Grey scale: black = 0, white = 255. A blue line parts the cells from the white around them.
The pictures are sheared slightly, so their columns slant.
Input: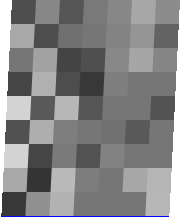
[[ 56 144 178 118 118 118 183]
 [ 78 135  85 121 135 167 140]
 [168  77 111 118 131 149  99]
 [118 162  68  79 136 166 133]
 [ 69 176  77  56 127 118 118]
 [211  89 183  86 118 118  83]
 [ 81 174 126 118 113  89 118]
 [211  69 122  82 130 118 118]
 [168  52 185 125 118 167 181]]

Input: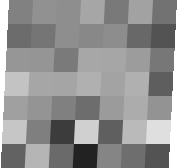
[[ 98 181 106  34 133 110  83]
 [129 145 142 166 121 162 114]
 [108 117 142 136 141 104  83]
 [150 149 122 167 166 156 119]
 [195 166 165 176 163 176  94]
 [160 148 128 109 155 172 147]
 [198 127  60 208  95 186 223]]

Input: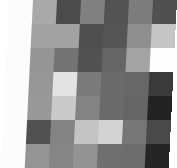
[[252 148 133 147 112 109  37]
 [252 169  75 128  83 124  80]
 [252 162 162  79  85 143 197]
 [252 149 115  82 101 163 254]
 [252 151 227 123 106 103  58]
 [252 153 202 131 106 101  35]
 [252  81 131 196 211 118  73]]

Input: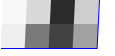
[[239 122  66 161]
 [248 217  43 206]]

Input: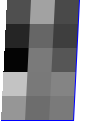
[[150 109 122]
 [ 79 162  73]
 [ 37 102  62]
 [  4 122  86]
 [195 121 132]]

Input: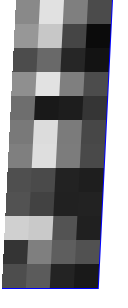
[[ 77  91  35  25]
 [137 225 127  75]
 [151 199  69  11]
 [ 76 105  38  19]
 [143 226 127  76]
 [110  25  29  53]
 [121 220 123  71]
 [127 222 124  73]
 [ 79  74  34  30]
 [ 82  66  33  34]
 [208 201  83  32]
 [ 52 127  94  81]]
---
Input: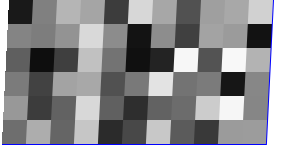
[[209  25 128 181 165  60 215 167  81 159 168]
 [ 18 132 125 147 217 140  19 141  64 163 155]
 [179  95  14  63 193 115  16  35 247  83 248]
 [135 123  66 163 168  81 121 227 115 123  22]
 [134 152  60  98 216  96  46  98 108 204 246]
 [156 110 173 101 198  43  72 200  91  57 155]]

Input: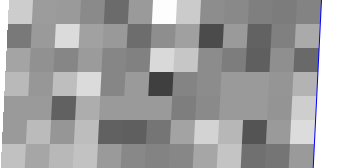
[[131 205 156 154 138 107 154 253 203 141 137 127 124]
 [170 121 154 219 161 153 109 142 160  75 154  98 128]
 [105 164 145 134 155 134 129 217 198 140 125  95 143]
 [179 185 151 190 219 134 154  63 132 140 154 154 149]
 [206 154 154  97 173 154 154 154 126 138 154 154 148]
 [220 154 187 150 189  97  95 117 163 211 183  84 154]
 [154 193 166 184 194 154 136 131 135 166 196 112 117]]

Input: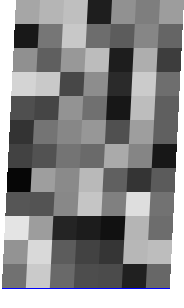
[[157 166 181 191  30 145 126]
 [101  24 118 200 109  92 134]
 [ 61 144  95 152 188  29 174]
 [110 212 201  71 141  42 203]
 [ 95  79  69 147 112  23 189]
 [ 96  51 116 135 151  80 158]
 [ 23  66  82 116 106 170 133]
 [ 91   6 158 138 185  96  52]
 [114  86  83 136 197 128 222]
 [109 228 157  36  28  17 181]
 [189 147 217  92  66  53 183]
 [103 113 202 105  77  75  32]]

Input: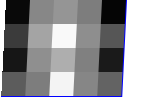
[[  5   9 135 149 125]
 [ 86  59 164 249 142]
 [ 26  22 143 174 128]
 [ 99  92 125 244 134]]

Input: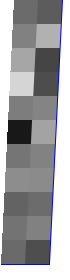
[[ 92 107]
 [177 129]
 [ 69 166]
 [ 77 213]
 [132 125]
 [163  24]
 [130 117]
 [139 141]
 [108  99]
 [129 115]
 [ 78 106]]

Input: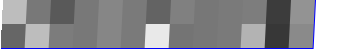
[[147 189 120  89 120 134 122  99 128 119 122 125  60]
 [138 102 189 124 120 134 122 233 116 119 122 179  55]]

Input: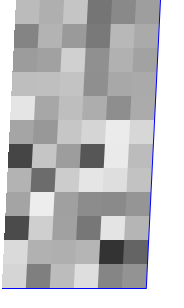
[[158 187 175 197 117 137]
 [170 132 179 154 121 184]
 [162 156 161 208 144 177]
 [170 190 191 195 143 168]
 [171 229 167 190 173 142]
 [215 165 152 198 213 235]
 [188  69 197 157  86 234]
 [194 179 108 204 229 222]
 [149 164 237 160 140 138]
 [181  75 207 161 119 228]
 [100 218 177 175 181  51]
 [147 213 127 188 222 133]]

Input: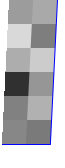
[[169 156]
 [126 217]
 [204 173]
 [150  48]
 [177 129]
 [122 135]]

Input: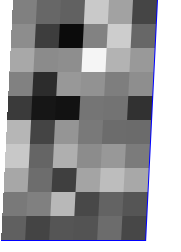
[[ 69 128 103  97 201 162]
 [103 141  61  11 130 205]
 [153 168 139 142 245 179]
 [142 129  44 152 146 126]
 [ 49  58  22  18 117 115]
 [107 182  68 149 121 108]
 [123 200 101 175 140 152]
 [168 167 109  63 164 189]
 [ 85 121 128 184  72  99]
 [ 71  96  68  85  83 108]]
